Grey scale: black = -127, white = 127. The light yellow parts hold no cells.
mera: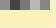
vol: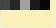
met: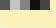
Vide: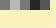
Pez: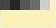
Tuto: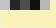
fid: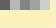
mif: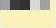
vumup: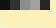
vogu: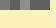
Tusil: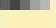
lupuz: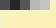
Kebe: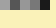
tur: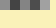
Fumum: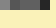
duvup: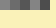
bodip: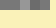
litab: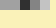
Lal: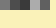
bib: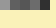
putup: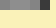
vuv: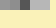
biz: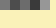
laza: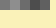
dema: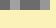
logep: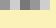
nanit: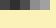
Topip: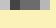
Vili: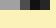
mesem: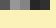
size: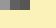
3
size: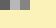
3
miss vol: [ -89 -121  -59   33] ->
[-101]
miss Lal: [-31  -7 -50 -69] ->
[44]
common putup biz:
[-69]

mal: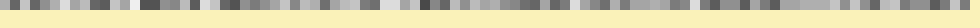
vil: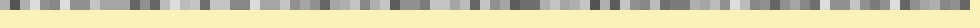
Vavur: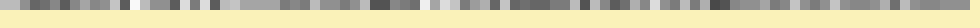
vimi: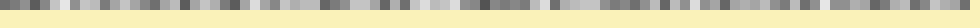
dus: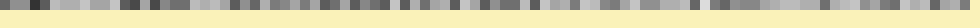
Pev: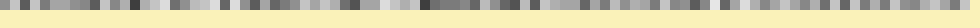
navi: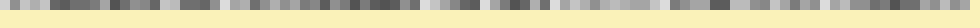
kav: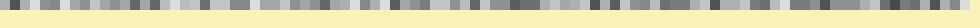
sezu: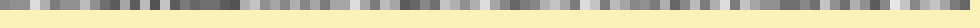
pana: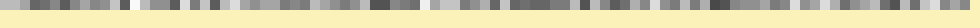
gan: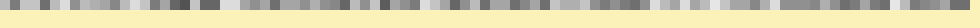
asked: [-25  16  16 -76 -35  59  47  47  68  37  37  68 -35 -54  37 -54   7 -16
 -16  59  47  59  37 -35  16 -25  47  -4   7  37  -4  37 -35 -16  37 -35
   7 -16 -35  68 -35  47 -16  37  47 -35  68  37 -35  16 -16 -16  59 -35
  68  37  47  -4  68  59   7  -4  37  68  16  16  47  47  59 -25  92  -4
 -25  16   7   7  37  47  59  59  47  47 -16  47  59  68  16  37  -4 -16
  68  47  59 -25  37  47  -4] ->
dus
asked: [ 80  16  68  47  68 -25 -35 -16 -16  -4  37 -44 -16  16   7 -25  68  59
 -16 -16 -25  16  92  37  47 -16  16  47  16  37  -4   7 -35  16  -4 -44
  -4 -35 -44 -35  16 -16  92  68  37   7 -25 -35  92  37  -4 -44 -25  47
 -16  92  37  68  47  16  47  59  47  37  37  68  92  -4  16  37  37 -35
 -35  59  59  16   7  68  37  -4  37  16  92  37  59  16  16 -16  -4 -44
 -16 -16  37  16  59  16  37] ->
navi

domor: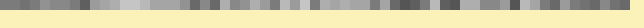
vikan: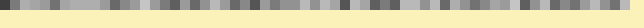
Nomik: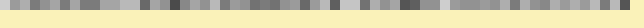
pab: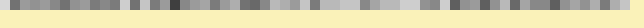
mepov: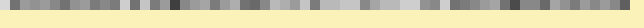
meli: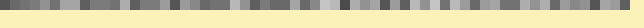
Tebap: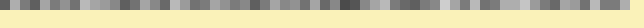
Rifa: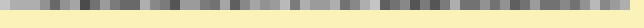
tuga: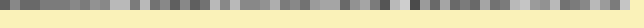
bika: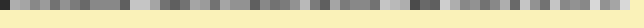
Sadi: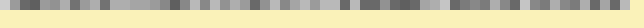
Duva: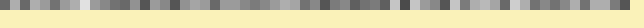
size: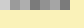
7
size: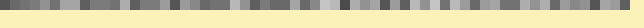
63

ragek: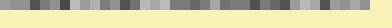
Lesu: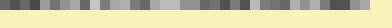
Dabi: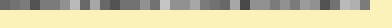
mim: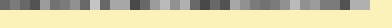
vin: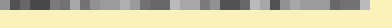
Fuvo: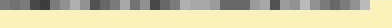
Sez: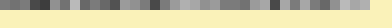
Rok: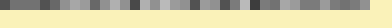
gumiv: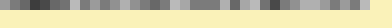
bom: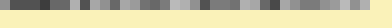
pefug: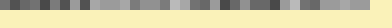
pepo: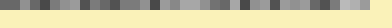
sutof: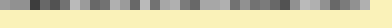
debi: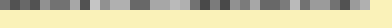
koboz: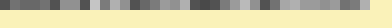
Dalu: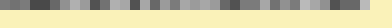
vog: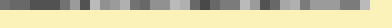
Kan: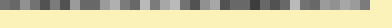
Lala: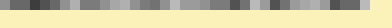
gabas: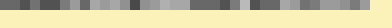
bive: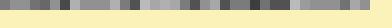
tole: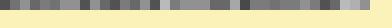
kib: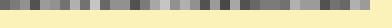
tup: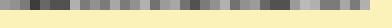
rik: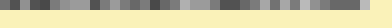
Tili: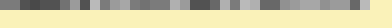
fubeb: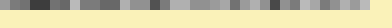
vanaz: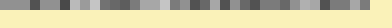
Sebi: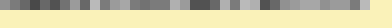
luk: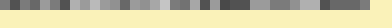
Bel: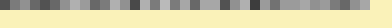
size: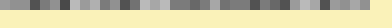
37
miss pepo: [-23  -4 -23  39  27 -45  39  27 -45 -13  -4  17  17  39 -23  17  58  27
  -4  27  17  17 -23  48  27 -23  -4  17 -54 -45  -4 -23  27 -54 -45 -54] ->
[8]
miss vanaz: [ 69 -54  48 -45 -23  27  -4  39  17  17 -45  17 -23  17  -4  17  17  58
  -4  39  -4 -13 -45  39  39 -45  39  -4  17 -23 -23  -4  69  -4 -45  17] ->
[-34]
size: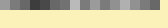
16

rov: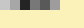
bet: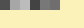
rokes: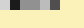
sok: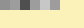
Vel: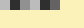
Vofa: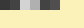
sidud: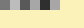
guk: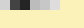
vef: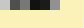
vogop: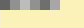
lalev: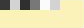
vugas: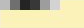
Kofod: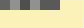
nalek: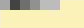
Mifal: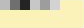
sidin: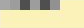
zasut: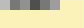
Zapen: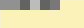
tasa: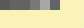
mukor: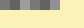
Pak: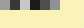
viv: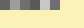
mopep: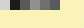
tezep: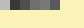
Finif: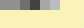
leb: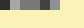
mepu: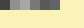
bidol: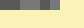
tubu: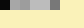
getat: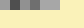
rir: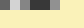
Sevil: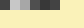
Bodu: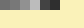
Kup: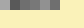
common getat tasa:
[39]
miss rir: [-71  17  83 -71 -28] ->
[5]
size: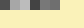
6
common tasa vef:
[-7]
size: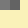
2
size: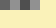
4
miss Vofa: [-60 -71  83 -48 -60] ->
[48]

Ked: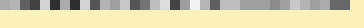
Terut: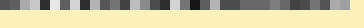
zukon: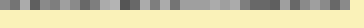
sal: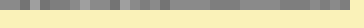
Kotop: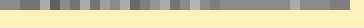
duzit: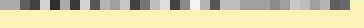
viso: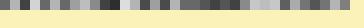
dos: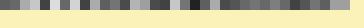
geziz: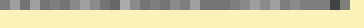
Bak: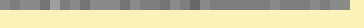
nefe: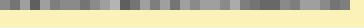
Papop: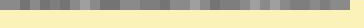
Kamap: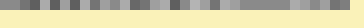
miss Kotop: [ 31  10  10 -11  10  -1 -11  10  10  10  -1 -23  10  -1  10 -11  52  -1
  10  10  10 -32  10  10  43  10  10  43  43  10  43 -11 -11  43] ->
[22]
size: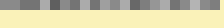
22
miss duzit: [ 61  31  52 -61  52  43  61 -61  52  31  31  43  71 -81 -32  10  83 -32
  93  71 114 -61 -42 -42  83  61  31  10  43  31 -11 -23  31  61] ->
[-70]
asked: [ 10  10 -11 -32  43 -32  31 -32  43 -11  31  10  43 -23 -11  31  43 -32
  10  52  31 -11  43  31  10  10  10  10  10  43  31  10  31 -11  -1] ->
Kamap

